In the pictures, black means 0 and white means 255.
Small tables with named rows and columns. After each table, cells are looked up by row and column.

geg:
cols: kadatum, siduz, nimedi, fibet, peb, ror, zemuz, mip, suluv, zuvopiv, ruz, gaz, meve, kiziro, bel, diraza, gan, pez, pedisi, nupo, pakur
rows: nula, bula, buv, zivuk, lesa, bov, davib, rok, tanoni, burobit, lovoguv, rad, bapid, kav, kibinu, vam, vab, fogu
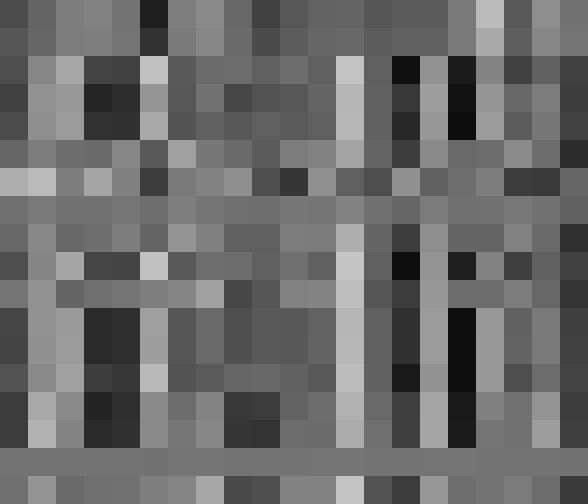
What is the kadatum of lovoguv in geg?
116
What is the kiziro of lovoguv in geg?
86
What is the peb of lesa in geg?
48
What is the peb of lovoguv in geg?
117
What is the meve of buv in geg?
195
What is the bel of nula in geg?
91
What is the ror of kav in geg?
185
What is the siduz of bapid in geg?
144
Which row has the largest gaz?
davib

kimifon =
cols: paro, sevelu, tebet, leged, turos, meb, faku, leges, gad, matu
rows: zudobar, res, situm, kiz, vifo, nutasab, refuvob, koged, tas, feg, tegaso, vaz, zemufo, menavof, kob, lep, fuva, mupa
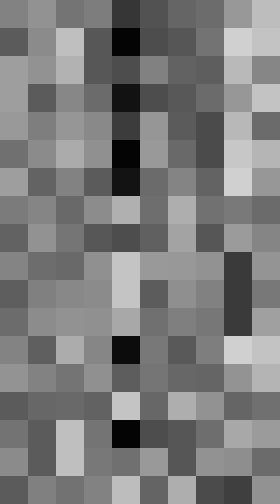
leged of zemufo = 134
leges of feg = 146
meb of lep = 77
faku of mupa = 174
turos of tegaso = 196
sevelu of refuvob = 99
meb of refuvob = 107
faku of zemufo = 89
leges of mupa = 75
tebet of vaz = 146
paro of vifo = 153
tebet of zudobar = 116
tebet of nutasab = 171

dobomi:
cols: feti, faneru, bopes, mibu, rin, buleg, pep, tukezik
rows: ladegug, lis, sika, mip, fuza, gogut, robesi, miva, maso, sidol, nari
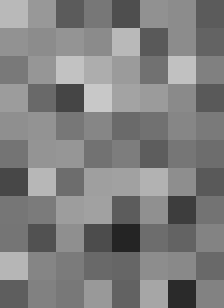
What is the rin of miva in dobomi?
92
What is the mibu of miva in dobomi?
161
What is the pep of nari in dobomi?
42
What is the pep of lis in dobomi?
140
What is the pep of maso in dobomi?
99
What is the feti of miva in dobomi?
118
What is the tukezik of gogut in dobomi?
109
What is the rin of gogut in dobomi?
125
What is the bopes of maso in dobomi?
143
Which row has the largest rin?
lis

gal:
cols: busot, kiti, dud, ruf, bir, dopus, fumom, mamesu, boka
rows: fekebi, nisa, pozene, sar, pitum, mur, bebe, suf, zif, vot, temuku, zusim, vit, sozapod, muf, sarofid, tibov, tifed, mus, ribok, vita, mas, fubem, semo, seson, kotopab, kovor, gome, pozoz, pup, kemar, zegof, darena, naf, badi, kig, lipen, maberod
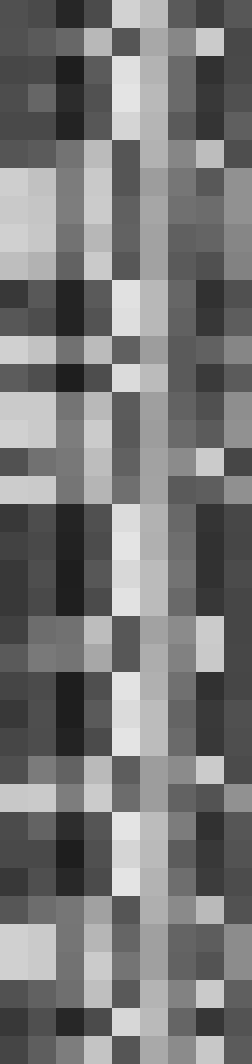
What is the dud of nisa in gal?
103
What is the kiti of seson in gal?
75
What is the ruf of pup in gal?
85
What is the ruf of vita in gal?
87
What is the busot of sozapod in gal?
92
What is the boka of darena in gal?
82
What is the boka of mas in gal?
70
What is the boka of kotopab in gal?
80
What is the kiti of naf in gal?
202
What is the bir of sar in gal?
228
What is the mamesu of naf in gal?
93
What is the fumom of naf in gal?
100
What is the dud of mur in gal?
115
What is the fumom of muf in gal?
98
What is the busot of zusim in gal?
87
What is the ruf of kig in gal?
191

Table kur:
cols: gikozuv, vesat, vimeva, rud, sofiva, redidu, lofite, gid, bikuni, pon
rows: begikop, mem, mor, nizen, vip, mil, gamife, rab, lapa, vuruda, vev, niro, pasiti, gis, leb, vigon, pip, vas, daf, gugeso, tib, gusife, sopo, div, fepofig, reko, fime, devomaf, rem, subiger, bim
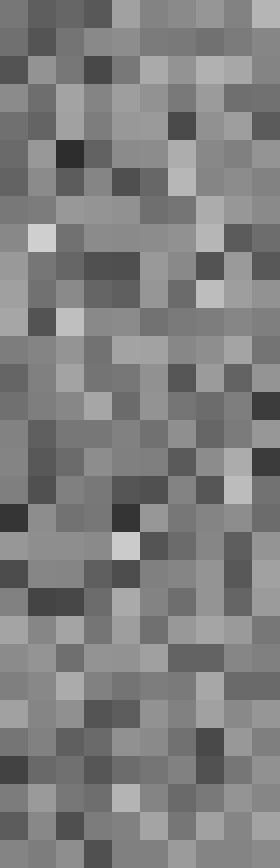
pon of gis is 148
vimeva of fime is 95
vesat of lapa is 207
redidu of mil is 140
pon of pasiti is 116
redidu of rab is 111
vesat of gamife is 139
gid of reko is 161
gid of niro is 125
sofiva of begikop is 161
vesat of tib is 134
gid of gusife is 148
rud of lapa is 139
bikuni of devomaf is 118
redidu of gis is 145
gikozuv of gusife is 129

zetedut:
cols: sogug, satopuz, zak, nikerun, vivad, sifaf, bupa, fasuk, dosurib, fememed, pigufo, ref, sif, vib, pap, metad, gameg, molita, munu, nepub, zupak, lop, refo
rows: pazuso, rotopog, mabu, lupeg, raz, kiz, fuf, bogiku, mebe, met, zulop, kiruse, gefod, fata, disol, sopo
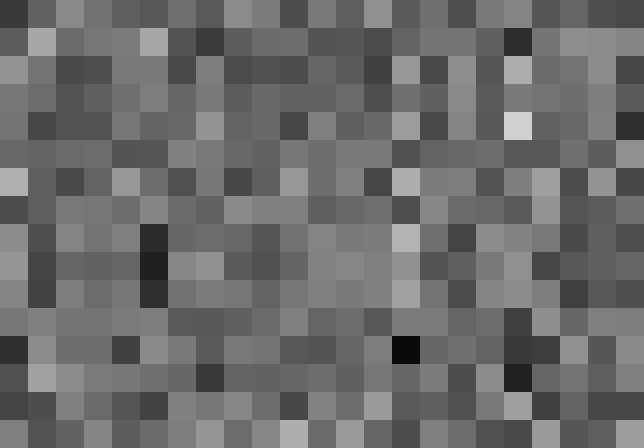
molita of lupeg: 91
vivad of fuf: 151
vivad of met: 101
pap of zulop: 160
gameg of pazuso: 78
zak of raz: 83
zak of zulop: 125
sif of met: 135

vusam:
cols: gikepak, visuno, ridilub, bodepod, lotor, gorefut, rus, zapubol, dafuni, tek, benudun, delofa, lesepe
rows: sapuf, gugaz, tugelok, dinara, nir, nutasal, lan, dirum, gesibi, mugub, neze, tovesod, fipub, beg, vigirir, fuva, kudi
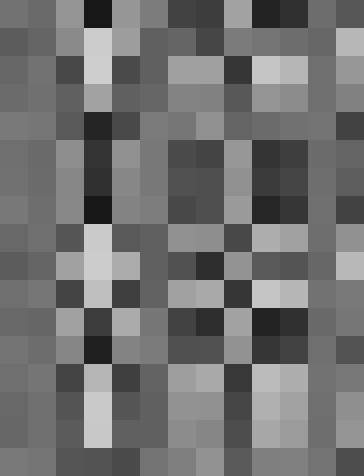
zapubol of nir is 144
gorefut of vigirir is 97
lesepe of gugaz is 183
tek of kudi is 127
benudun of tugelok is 182
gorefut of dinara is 102
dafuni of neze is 54
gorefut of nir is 122
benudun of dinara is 140
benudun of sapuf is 48
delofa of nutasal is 108
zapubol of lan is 79

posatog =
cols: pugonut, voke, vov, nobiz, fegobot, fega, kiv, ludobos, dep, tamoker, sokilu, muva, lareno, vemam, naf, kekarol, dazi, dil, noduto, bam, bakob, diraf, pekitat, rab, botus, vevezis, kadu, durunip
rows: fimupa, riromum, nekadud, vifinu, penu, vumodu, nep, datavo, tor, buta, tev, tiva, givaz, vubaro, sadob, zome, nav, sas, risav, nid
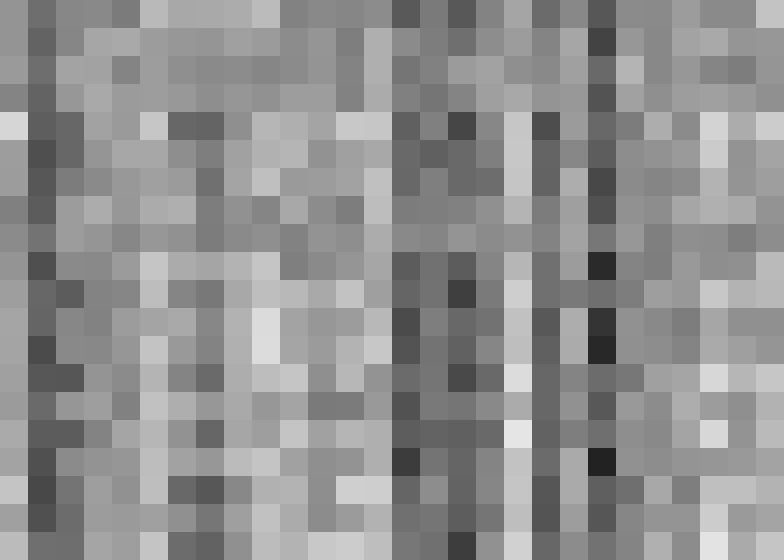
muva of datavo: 140
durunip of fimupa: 195
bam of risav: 84
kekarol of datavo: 126
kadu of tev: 179
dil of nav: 132
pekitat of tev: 125
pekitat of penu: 124
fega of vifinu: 157
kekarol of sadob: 121
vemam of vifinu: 171
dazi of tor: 148
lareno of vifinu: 130
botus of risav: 148
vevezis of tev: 199
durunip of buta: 186
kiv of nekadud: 143
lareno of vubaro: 183
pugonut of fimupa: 148
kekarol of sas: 141
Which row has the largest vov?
nekadud

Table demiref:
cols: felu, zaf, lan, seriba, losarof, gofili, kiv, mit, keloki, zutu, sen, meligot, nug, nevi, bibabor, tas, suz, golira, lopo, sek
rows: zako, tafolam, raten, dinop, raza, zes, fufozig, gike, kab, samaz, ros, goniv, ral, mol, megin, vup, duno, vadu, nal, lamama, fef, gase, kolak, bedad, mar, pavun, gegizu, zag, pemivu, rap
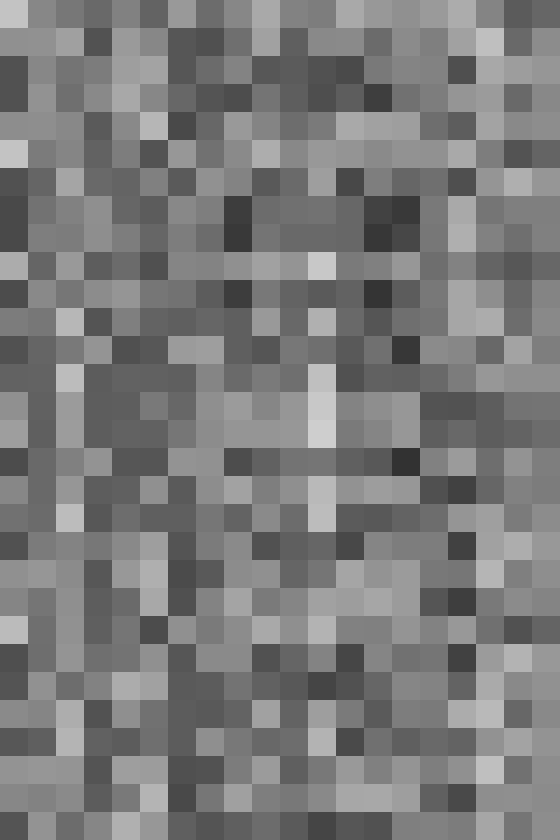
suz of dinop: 149
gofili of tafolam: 135
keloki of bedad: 138
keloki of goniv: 95
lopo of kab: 111
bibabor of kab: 71
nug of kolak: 129
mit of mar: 92
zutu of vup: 149
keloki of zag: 124
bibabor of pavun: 125
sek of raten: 150
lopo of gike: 127
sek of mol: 143
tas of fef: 120
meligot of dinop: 78

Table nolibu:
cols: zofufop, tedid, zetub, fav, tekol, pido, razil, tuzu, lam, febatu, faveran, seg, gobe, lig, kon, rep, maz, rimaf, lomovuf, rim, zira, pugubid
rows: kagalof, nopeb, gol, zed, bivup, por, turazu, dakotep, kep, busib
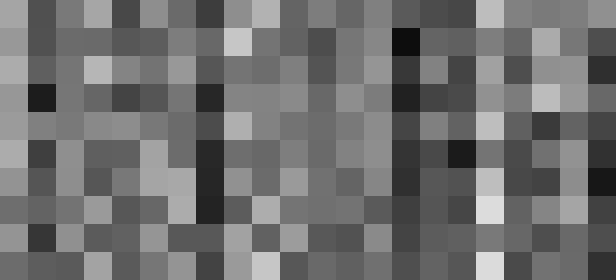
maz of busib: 86
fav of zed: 102
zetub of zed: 118
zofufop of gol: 172
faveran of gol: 127
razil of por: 108
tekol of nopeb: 87
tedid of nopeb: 81
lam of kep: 162
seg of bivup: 108
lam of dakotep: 92
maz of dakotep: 70
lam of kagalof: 142
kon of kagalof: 90
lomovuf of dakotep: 98
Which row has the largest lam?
nopeb

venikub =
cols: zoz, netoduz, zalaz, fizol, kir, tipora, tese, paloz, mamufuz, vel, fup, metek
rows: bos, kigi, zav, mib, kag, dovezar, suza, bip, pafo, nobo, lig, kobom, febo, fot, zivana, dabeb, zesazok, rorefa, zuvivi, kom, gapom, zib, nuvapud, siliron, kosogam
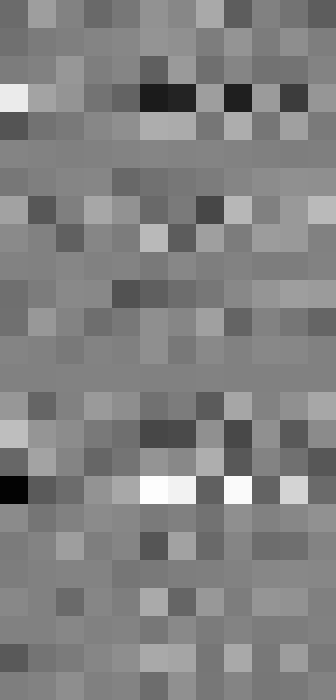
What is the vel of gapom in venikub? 135
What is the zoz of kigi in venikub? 112
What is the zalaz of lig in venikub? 137
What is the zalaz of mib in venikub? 148
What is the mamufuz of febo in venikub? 129
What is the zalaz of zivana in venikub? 129
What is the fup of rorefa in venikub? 212
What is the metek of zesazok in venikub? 87
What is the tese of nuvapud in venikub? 137
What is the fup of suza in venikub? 144
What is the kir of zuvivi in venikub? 135
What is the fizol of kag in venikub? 135
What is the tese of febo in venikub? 120
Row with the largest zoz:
mib

